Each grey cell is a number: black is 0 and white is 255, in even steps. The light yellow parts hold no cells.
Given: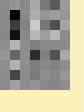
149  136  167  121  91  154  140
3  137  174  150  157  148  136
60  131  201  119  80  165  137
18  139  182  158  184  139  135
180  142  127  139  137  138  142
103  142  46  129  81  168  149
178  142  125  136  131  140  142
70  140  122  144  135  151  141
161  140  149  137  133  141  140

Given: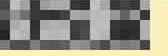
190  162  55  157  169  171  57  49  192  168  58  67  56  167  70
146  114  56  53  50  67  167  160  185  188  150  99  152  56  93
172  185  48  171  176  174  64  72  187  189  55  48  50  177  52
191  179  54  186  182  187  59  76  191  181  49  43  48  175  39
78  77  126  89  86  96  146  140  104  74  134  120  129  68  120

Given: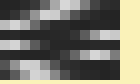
37  43  56  100  168  215  196  125  68  47  43  36
51  84  148  210  204  145  82  53  42  37  36  39
212  177  106  61  42  42  36  35  39  39  37  188
41  35  38  38  40  41  52  92  155  210  201  38
212  154  91  53  39  39  38  39  41  41  40  199
39  36  37  37  43  62  102  167  214  193  124  42
147  208  205  144  83  49  44  38  37  36  41  84
91  157  211  199  136  78  48  41  40  36  39  52

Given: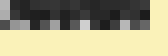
42  36  49  52  54  47  54  43  38  44  44  45  52  58  182
55  36  31  29  50  33  44  58  40  40  28  55  49  28  173
149  162  37  83  160  37  88  207  54  29  61  183  76  102  77

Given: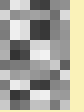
231  216  69  62  138  144  125
143  155  162  154  111  218  213
240  223  63  54  127  152  127
238  221  64  56  131  148  124
78  92  212  216  158  152  168
51  70  235  242  162  152  176
123  121  159  168  201  94  113
157  166  150  141  102  222  209
235  218  65  59  133  143  122
54  73  233  239  158  154  176
104  121  193  191  122  195  201

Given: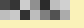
53  205  144  43  190  208  72
201  49  189  127  82  171  190

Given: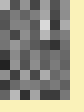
81  147  69  158  83  144  185
123  100  126  166  73  142  89
130  129  87  217  55  171  84
70  142  96  183  107  126  118
151  118  90  74  51  111  116
138  89  133  100  115  104  62
148  82  141  94  123  98  34
63  160  72  171  105  126  143
106  129  124  106  122  96  55
184  48  164  61  59  119  100

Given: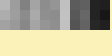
157  129  164  141  149  192  92  96  35  31  183
158  140  170  143  141  194  88  103  35  23  173
153  136  165  149  143  193  84  99  39  32  162

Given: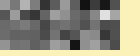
120  179  125  51  92  154  94  18  60  24  81  157
156  73  54  100  159  144  106  91  135  224  165  86
113  123  104  71  106  114  102  81  115  76  79  106
98  99  97  75  115  68  85  143  138  55  80  108
114  116  96  109  158  144  20  144  160  114  76  147
